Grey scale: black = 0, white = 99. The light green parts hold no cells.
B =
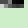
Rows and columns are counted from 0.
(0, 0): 29
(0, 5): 0
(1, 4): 22
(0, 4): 2

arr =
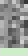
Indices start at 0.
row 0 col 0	75
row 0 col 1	63
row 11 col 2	38
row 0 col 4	58
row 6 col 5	38
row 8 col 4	50
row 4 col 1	59
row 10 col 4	41
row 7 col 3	39
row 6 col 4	58
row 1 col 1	41
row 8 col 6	41
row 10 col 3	28
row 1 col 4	72
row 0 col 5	36
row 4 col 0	43
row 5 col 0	71
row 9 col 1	55
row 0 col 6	21
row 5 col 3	60
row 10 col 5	80
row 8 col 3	45
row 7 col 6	42
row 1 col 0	49
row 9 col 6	70
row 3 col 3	61

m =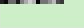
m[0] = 13
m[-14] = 41
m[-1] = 22
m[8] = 69
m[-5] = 45
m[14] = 30

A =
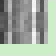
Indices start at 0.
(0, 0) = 22
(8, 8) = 94
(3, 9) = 43
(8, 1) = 47
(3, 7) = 52
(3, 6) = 61
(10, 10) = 36
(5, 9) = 46
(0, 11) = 71
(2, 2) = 70
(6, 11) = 59
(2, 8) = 96
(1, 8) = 93
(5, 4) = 52
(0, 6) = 63
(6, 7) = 51
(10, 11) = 70
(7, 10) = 39
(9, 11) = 70
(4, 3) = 46
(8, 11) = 70
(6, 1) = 33
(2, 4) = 45
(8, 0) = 23
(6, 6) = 56
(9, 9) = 61
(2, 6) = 59
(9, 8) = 91
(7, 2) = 58
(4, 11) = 61
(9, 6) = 60
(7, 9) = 46

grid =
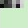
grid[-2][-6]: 39
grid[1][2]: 25
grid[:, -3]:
[70, 62]
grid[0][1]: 16

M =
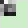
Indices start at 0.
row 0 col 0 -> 19
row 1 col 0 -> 67
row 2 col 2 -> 58
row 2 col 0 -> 57

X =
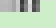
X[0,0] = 72
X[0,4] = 78
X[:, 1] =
[73, 71, 72]
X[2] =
[71, 72, 70, 64, 77, 25, 50, 84, 29, 46]
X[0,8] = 27
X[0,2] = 71
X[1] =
[71, 71, 70, 64, 76, 30, 52, 81, 33, 48]

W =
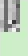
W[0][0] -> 78
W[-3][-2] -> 21
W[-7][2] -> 79
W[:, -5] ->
[78, 83, 78, 78, 78, 66, 67, 78]
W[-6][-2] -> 73
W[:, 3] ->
[65, 74, 73, 68, 68, 21, 68, 94]
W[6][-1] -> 82
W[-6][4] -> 48
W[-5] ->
[78, 41, 78, 68, 48]
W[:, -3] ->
[78, 79, 75, 78, 78, 89, 41, 76]
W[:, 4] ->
[48, 35, 48, 48, 48, 48, 82, 48]

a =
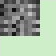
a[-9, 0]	46
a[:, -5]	[31, 56, 67, 53, 20, 51, 59, 58, 63]
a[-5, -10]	38
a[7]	[41, 65, 51, 55, 22, 58, 39, 51, 60, 72]
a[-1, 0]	26
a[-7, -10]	26
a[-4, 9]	71
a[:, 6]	[43, 52, 40, 53, 51, 40, 43, 39, 41]
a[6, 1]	24
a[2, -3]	48
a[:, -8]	[34, 50, 45, 48, 38, 50, 42, 51, 44]
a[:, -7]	[26, 49, 5, 48, 62, 61, 8, 55, 8]
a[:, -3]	[31, 74, 48, 75, 49, 50, 49, 51, 47]
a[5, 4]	27
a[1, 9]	37
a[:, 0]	[46, 12, 26, 10, 38, 43, 24, 41, 26]
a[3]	[10, 40, 48, 48, 50, 53, 53, 75, 56, 30]
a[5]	[43, 64, 50, 61, 27, 51, 40, 50, 60, 71]
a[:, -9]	[23, 45, 30, 40, 34, 64, 24, 65, 29]
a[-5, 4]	66
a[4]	[38, 34, 38, 62, 66, 20, 51, 49, 44, 25]
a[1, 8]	58

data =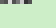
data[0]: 38
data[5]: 78
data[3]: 31
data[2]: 85

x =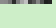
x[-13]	54
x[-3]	31
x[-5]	33
